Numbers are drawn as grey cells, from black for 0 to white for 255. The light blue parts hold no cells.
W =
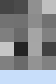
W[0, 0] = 69
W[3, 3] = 65
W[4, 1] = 106
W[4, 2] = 147
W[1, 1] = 113
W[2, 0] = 127
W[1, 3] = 113

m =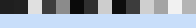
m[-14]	31
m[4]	139
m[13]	180
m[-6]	13
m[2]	224

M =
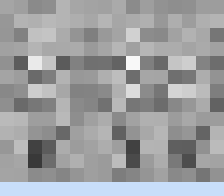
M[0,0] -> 165
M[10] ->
[151, 189, 65, 92, 172, 156, 162, 173, 158, 65, 180, 179, 95, 94, 145, 187]
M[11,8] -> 188
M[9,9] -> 147
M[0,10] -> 158
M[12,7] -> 155
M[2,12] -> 162
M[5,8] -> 189
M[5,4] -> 179
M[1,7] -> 181
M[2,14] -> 168
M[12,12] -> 137
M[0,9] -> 139
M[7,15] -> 98
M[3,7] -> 165
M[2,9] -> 209
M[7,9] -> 118
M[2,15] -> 118
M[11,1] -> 166
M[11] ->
[162, 166, 57, 108, 162, 176, 159, 155, 188, 74, 155, 172, 121, 77, 166, 163]
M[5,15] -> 147
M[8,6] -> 160
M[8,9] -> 162
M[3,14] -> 170
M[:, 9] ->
[139, 171, 209, 160, 248, 109, 220, 118, 162, 147, 65, 74, 133]
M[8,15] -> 156
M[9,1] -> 173
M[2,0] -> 150
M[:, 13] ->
[144, 157, 178, 164, 206, 119, 206, 151, 168, 150, 94, 77, 143]
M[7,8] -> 185
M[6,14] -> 187
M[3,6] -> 154

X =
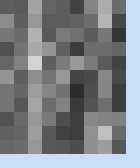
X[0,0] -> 93
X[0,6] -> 133
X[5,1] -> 94
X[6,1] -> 101
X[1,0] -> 139
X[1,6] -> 109
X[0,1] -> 90
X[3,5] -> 61
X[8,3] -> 121
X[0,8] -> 107
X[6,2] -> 157
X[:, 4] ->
[94, 93, 122, 97, 122, 151, 114, 129, 78, 66, 86]
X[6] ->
[116, 101, 157, 133, 114, 44, 79, 134, 60]
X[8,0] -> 82
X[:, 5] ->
[67, 98, 113, 61, 152, 68, 44, 58, 63, 62, 77]
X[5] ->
[148, 94, 141, 116, 151, 68, 75, 135, 74]
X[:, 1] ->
[90, 94, 107, 114, 129, 94, 101, 86, 106, 101, 107]
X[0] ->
[93, 90, 164, 101, 94, 67, 133, 172, 107]
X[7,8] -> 61
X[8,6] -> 136
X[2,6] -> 91
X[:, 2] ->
[164, 151, 177, 168, 211, 141, 157, 165, 151, 157, 151]

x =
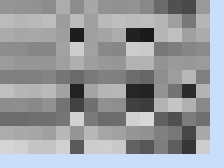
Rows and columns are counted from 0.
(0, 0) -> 149
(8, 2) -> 111
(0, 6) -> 167
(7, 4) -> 115
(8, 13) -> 124
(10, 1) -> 208
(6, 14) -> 179
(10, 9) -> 98
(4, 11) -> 147
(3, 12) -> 126
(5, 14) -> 127
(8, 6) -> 122
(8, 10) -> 215
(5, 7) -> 129
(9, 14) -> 168
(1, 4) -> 156
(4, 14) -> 155
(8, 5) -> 209
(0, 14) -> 153
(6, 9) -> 38
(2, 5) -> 29
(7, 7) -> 144
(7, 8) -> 142
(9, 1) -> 169
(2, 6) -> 159
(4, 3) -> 150
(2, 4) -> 158
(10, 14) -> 205
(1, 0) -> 187
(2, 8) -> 172
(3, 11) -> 119
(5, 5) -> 106
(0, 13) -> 73
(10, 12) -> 94
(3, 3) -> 134
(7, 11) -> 178
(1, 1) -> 182
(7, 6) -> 112

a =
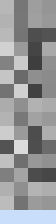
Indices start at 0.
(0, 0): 183
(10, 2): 78
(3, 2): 69
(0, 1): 118
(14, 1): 115
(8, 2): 162
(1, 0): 178
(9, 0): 205
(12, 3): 71
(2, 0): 185
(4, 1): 203
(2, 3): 83
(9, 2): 77
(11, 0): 192
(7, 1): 143
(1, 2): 160
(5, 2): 143
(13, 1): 143

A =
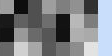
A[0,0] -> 158
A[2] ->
[18, 153, 106, 86, 17, 175, 170]
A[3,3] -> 89
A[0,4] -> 127
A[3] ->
[103, 208, 167, 89, 112, 141, 226]
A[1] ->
[25, 97, 80, 110, 18, 184, 125]

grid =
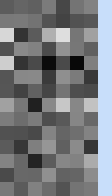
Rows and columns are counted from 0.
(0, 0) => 92
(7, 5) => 135
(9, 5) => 111
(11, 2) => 35
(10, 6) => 54
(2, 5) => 118
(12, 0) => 74
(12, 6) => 140
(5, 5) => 123
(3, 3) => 76
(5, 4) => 143
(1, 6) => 87
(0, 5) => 116
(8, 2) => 124
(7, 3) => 137
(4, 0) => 206
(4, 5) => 8
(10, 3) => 150
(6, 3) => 69
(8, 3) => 78
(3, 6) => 96
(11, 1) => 104
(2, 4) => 222
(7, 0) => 161
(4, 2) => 74
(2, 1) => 51
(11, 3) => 92

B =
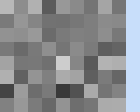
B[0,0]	184
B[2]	[146, 143, 153, 107, 122, 128, 126, 142, 120]
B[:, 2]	[177, 133, 153, 121, 120, 148, 109, 123]
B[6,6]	170
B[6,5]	82
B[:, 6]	[116, 126, 126, 123, 89, 95, 170, 118]
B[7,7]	171
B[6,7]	116
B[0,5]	138
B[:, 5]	[138, 119, 128, 139, 134, 163, 82, 110]
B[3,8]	100
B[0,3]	91
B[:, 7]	[165, 139, 142, 94, 179, 123, 116, 171]
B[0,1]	141
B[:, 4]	[152, 113, 122, 117, 205, 171, 57, 147]

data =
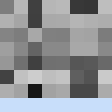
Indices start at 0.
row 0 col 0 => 125
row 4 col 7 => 105
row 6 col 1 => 162
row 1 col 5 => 181
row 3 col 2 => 100
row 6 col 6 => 72
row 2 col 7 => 124
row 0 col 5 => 56
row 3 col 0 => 159
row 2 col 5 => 165
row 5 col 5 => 95
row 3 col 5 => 168
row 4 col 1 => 112
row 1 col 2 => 63
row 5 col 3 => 190
